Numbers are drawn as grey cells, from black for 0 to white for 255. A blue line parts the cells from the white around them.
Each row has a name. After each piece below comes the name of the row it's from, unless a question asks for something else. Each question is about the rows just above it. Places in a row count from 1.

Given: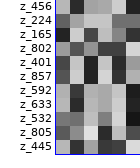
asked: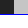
z_401
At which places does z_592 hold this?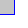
5
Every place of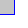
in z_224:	3 4

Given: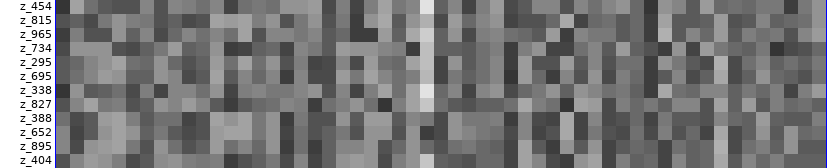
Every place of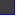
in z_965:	1 22 23 37 43
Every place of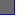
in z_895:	15 25 27 31 42 47
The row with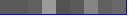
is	z_815
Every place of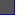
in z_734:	5 43 54
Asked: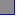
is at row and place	z_404, 8

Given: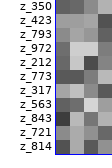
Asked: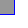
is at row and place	z_793, 3
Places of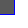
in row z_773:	1 2
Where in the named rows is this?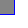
z_212, 4

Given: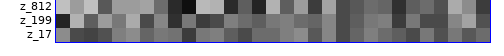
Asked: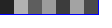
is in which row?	z_812
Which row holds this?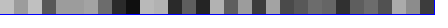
z_812
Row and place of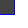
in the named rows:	z_17, 3
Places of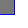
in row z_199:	5 10 16 23 26
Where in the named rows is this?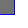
z_17, 9
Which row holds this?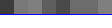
z_17

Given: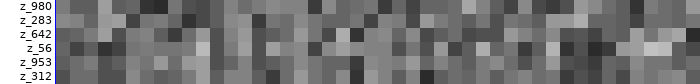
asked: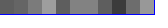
z_312
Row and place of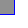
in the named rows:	z_283, 14
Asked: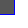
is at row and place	z_642, 38

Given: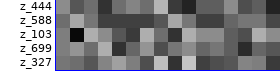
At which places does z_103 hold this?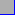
3 7 10 15
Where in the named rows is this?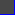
z_588, 16
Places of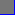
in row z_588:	3 10 14 15

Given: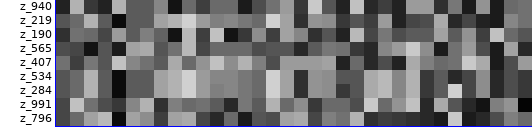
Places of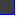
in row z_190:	11 16 31
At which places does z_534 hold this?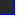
29 32
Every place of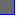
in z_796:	2 13 34
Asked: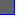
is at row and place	z_190, 8

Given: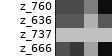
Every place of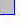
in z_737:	1 2 3 4
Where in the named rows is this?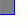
z_760, 3
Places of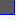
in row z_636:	1 2 4
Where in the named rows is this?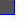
z_666, 1
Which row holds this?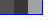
z_666
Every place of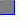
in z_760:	3

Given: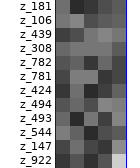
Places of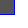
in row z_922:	2 4
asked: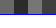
z_493
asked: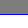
z_781
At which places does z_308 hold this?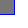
2 3 4
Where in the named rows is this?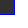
z_922, 3
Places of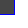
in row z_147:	1 3

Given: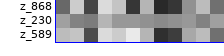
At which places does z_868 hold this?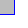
11
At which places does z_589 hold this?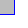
1 11

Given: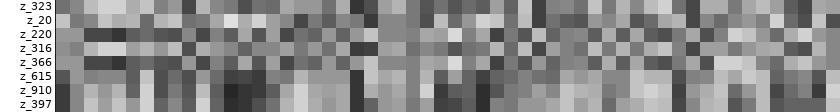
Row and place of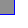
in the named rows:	z_316, 1
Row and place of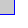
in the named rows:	z_615, 50
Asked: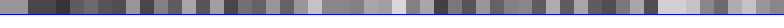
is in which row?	z_366

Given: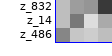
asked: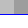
z_832
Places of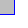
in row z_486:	4
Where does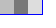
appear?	z_14
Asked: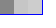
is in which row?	z_486
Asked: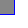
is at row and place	z_486, 1
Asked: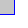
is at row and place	z_486, 2

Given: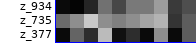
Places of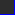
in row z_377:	3 6
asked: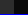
z_377
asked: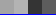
z_735
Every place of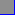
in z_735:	2 4 6
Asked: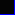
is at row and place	z_934, 2
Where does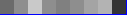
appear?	z_735

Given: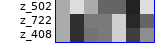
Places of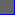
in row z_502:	4 5
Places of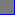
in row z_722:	3 4
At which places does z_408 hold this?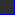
2

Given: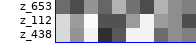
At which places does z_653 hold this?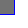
6
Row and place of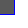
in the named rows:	z_438, 5
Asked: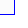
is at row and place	z_112, 3
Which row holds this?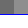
z_438
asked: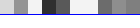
z_438
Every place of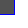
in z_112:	4 5
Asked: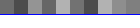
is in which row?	z_653

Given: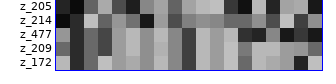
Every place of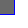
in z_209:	1 3 19
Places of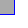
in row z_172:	6 16
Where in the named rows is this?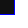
z_205, 14
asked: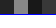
z_477
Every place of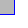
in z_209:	6 11 15 16
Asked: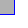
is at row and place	z_209, 8

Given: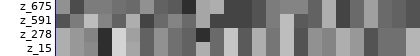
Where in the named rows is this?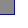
z_15, 3
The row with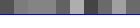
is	z_675
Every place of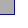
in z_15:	1 11 15 21
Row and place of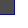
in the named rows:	z_675, 2
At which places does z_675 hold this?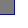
3 4 16

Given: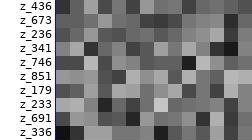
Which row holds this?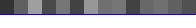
z_436
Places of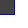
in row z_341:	6
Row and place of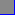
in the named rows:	z_673, 12
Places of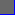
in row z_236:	2 6 9
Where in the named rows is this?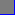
z_236, 14
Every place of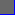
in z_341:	4

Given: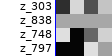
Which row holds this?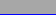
z_838
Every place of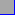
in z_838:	1 2 3 4
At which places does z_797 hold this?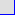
3
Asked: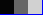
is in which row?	z_748

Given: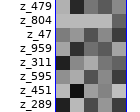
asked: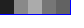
z_311
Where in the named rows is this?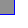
z_595, 1
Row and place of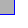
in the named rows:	z_479, 1
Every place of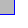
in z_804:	1 2 3 4
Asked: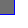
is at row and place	z_959, 3
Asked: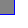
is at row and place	z_451, 4

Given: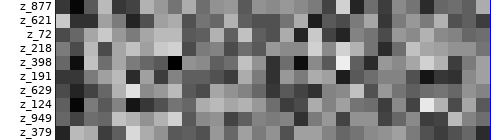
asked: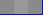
z_877
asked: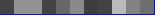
z_949

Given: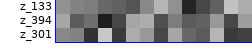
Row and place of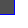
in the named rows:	z_394, 8
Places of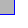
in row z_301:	12
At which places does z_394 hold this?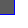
2 10

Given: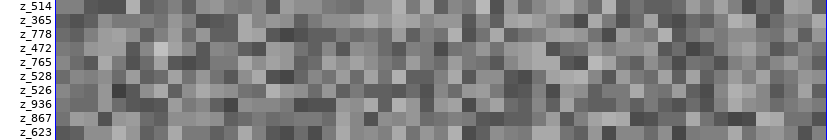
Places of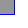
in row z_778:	11 38 53 55
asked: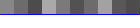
z_365
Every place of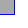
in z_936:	23 49
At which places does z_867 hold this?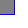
29 38
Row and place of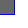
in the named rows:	z_528, 18
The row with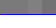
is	z_365

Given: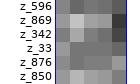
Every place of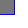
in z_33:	2 3 4
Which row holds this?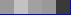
z_869
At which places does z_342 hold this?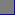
1 3

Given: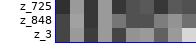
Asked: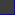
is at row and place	z_3, 3
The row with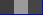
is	z_3
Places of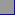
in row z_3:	2 4 7 9
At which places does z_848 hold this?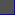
6 7
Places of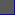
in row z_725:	7 9

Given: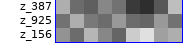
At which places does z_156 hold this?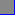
4
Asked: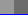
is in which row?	z_925
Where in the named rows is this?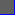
z_387, 3
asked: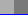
z_925
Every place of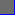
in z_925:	4 6

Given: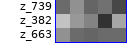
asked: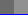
z_739
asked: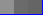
z_663
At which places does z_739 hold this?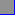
2
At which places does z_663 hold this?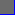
2 4 5

